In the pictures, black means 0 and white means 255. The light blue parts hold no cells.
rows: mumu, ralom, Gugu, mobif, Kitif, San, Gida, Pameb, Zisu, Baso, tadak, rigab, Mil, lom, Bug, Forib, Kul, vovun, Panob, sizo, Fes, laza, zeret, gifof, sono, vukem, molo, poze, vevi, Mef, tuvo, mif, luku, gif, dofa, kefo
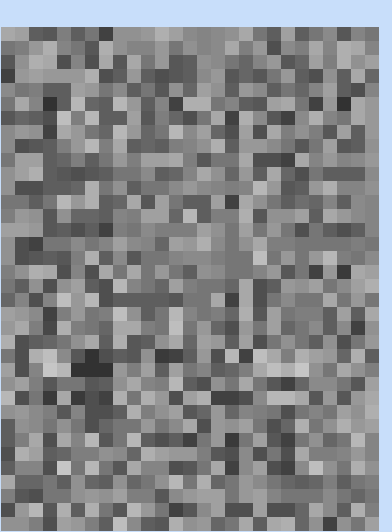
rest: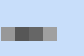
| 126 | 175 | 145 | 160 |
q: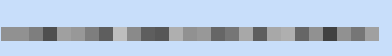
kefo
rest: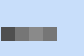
| 118 | 168 | 118 | 152 | 118 |
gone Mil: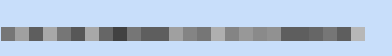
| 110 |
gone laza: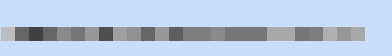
| 72 |
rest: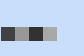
| 152 |

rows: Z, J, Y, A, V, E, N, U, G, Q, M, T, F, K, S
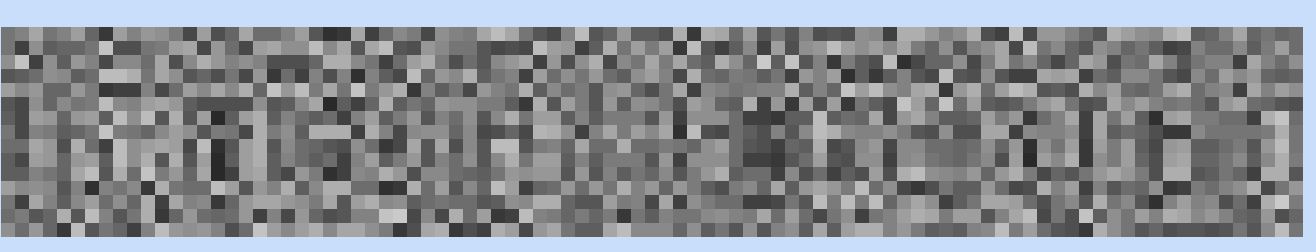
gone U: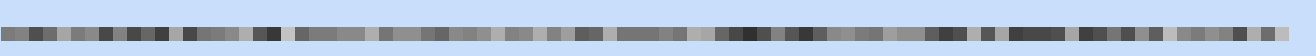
| 180 |
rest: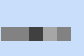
| 109 | 143 |

